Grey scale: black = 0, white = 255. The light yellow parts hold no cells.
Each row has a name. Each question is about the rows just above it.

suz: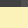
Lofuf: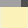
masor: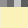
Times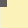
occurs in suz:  0
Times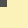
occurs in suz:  1
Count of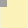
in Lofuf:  3
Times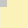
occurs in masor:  1
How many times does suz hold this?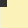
0
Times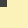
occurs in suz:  3

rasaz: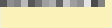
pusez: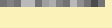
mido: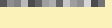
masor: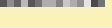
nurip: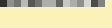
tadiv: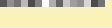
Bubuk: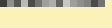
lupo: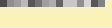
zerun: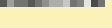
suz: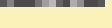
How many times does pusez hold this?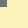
6
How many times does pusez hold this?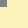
2
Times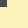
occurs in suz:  6
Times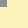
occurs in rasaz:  2
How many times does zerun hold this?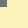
5

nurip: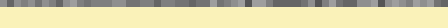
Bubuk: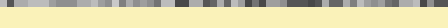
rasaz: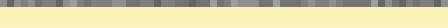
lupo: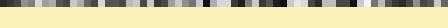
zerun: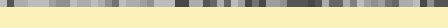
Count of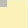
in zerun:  13
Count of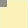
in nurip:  14
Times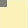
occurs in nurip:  14
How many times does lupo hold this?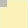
4

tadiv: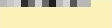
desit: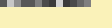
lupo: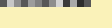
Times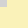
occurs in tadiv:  3
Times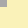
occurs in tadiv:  0
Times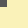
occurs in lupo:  4
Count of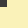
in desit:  2

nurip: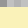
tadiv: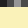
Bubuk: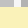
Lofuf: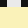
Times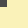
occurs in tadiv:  2
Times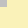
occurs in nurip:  2
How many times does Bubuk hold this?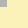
1
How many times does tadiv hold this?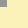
1
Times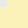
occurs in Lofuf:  2

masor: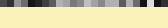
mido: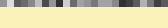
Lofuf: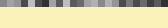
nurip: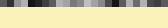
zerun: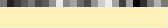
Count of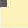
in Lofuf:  3
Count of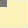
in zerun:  4
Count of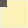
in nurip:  4
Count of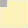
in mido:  1
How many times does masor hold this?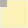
4
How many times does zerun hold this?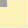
3
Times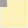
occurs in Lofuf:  3

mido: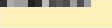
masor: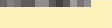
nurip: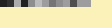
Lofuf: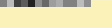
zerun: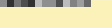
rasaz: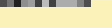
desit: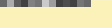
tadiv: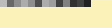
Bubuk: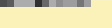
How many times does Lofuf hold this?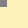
3
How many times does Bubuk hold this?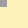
3
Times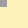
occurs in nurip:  4

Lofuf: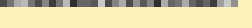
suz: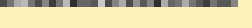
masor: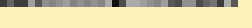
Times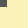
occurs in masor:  3
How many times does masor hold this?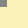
5

